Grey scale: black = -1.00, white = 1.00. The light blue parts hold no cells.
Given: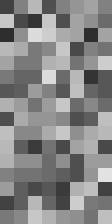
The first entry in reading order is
-0.48
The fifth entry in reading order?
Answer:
0.01
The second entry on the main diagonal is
-0.43
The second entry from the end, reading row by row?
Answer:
-0.10
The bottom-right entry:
0.50
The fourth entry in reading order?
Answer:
-0.38
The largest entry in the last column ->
0.77
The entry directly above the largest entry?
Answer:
0.22
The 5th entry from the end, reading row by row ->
0.39
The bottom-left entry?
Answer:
-0.05
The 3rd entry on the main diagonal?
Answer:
0.72
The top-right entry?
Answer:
0.01
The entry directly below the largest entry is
-0.48
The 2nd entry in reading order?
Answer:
0.01
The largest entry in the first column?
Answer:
0.56
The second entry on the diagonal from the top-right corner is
0.12
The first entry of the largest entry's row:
0.01

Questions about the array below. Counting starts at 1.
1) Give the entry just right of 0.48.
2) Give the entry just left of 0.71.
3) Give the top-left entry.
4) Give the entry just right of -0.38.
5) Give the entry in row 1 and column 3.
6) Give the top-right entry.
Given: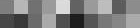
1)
-0.28
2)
0.21
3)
-0.01
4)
-0.77
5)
-0.11
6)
0.10

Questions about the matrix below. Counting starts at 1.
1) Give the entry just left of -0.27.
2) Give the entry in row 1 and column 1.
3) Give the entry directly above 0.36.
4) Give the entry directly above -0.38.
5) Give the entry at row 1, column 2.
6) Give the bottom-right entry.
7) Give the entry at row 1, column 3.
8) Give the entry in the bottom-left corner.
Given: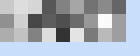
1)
-0.44
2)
0.58
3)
0.13
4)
0.02
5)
0.73
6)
0.24
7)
0.68
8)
0.36

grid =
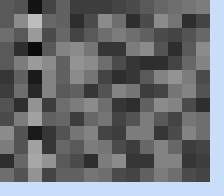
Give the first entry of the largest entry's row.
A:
-0.30
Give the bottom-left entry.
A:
-0.14
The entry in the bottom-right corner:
-0.47
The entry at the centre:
-0.35
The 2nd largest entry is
0.31
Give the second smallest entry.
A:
-0.85
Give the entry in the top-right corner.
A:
-0.03
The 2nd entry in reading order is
-0.35
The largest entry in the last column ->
0.09
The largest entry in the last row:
0.15
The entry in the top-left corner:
-0.30
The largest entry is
0.48
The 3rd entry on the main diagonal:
0.21
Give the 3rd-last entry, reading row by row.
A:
-0.14
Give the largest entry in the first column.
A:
0.09
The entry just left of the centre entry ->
-0.58
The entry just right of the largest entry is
-0.19
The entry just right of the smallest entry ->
-0.30
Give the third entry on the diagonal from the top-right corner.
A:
-0.47
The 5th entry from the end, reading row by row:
-0.24
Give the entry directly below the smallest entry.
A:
0.21
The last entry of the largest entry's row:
-0.47
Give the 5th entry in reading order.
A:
-0.24
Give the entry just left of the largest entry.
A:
0.09
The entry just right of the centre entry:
0.03
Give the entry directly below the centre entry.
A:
-0.14
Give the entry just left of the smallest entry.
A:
-0.64
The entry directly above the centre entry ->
-0.47

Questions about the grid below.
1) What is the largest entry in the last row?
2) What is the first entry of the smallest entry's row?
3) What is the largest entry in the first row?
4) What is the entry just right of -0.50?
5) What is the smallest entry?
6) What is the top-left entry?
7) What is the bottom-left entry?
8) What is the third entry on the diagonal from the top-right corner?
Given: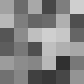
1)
0.16
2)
0.22
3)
0.62
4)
-0.56
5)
-0.62
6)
0.27
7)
-0.11
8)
0.62

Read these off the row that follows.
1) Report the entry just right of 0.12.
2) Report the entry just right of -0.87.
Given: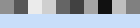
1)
-0.32
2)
0.50

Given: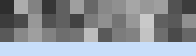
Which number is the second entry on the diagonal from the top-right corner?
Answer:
-0.30
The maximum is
0.58
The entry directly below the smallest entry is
-0.53
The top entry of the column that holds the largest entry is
0.19
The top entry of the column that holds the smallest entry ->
-0.64
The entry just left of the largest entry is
0.19
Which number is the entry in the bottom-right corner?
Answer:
-0.19
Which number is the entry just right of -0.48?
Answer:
-0.03
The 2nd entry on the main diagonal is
-0.42
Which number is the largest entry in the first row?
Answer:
0.36
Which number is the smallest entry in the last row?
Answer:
-0.42
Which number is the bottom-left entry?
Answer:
-0.30
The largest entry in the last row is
0.53

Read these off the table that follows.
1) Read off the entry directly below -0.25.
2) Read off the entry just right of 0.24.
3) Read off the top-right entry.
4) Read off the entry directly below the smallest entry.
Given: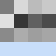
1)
0.24
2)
0.30
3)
0.58
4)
0.35
